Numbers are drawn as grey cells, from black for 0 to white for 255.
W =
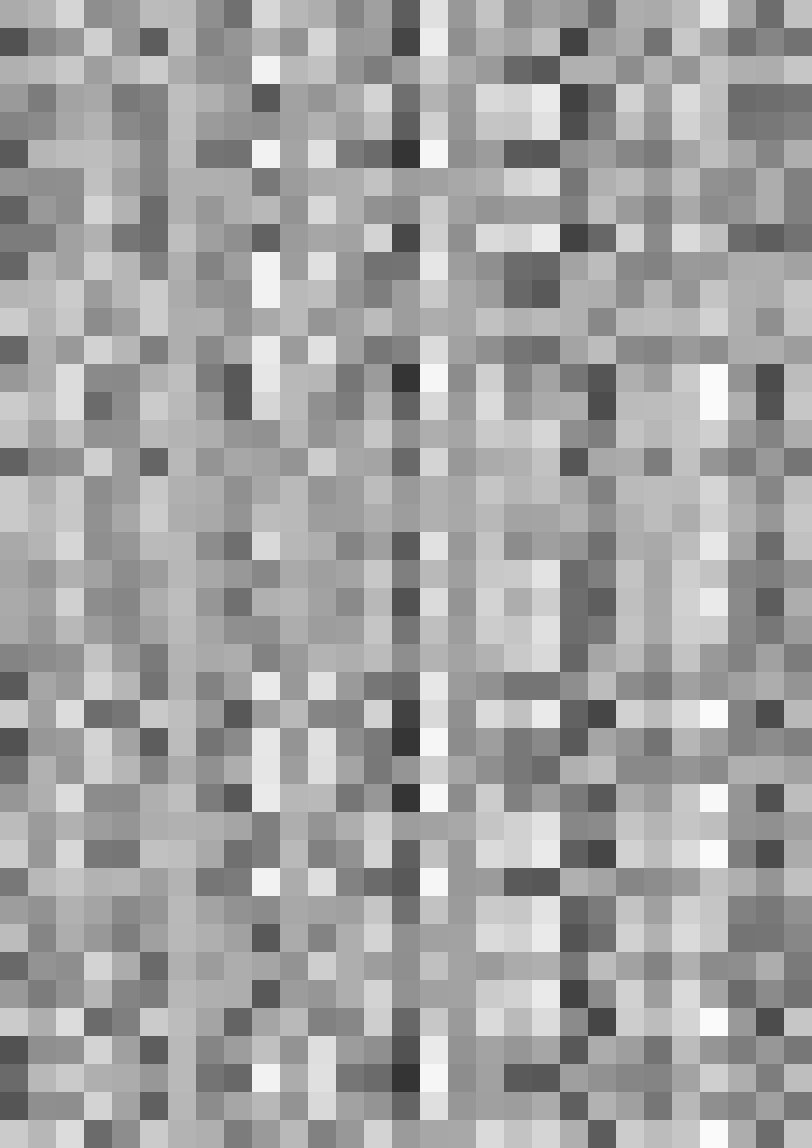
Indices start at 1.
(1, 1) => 171
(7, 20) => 221
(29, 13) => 118
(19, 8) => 169
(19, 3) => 199
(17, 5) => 155
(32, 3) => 195
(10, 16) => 230
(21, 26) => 194
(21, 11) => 170
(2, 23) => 169
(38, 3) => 146
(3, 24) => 177
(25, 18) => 145
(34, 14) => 211
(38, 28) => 151
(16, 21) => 142
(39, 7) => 185
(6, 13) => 122
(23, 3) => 184
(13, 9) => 168
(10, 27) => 172
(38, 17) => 147
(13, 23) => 137
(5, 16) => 207
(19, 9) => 148
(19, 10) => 188
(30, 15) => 157
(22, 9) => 112
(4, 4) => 168
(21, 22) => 127
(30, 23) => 196
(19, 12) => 157
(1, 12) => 174
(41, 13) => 152
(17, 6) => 101
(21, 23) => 195
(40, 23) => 160
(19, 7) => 173
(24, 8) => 169

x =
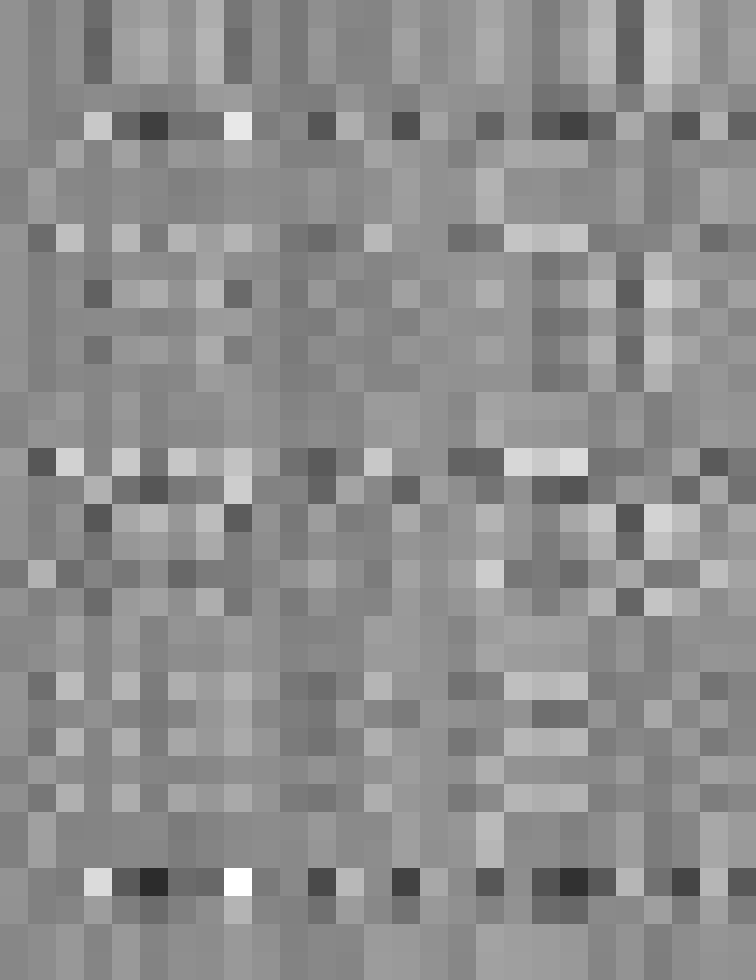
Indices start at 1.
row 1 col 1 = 145
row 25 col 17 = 114
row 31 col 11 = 137
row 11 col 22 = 186
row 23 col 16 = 144
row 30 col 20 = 139
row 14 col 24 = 176
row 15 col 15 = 154
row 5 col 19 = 143
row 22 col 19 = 148
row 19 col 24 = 211
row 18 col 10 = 130
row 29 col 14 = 174
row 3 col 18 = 168
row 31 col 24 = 124
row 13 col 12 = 140
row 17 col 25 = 163
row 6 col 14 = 163
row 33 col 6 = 108
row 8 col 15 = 157
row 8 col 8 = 135
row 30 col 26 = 168
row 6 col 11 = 129
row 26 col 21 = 114
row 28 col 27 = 152
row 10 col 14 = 133
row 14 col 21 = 124
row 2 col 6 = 171
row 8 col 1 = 131
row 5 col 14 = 139
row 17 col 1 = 155
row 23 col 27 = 143
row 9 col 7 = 179
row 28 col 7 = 131
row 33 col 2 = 129
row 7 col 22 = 137
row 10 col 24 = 182
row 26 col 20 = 110

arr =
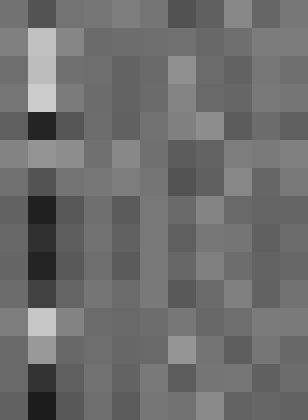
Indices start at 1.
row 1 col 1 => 114
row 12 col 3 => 131
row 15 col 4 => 110
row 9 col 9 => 117
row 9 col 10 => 96
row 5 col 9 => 92
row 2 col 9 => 111
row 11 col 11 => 114
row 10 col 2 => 36
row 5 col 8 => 141
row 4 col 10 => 121
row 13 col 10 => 118
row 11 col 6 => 121
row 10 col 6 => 120
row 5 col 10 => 108
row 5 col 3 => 86
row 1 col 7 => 82
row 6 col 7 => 92
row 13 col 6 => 105
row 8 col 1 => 98
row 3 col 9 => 98
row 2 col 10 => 124
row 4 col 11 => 117
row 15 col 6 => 118
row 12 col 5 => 105
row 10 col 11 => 103
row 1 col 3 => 115
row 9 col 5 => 97
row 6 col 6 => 112
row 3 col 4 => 110
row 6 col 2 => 148
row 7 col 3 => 115
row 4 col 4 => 108
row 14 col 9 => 118
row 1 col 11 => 119
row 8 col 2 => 32
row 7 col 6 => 117
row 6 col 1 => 131

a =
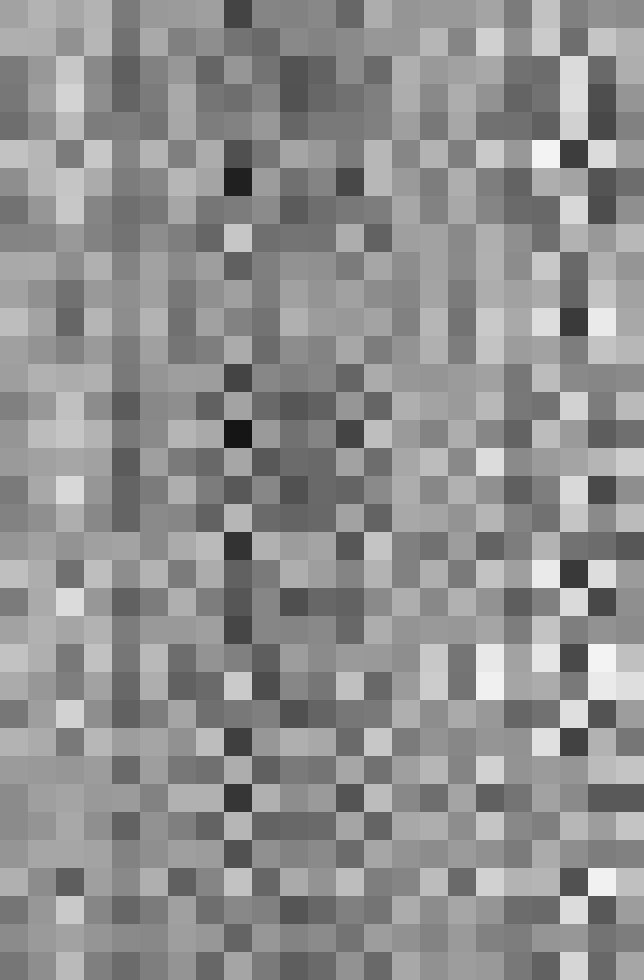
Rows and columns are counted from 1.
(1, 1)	162
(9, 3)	153
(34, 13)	115
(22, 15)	174
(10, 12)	144
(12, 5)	141
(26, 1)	119
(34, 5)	138
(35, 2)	142
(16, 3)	197
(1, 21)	128
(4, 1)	119
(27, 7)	145
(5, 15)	159
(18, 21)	217
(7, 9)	32
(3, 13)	138
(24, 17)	117
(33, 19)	108
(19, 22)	138
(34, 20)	149
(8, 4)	133
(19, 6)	138
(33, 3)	201
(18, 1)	122
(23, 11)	132
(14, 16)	149
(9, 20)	111
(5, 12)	121
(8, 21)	216
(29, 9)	54
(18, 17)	177
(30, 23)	196
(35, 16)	145
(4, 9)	110
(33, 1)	117
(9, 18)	175
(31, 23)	129
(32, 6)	175

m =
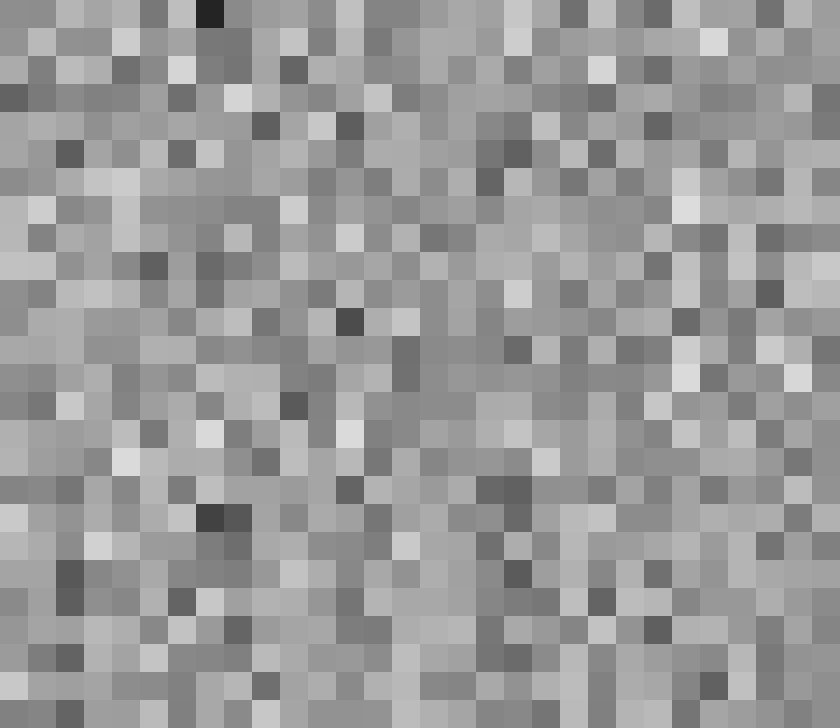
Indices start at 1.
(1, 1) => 142
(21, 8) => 130
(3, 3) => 187
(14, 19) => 150
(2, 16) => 170
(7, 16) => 140
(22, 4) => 143
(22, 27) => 152
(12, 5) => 151
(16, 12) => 132
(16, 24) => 132
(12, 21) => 147
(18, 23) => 163
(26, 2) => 133
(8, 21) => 154
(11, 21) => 122
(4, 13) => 161
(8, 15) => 134
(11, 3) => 185
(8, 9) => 131
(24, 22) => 136
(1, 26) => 160
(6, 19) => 97
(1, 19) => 198
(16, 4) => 162
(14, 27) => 153
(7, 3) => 171
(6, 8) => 194
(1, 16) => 155
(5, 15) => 175
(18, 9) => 162
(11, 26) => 133
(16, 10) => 158
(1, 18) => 161
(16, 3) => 156
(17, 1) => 179
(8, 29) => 184
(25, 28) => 125
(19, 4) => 172
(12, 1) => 142
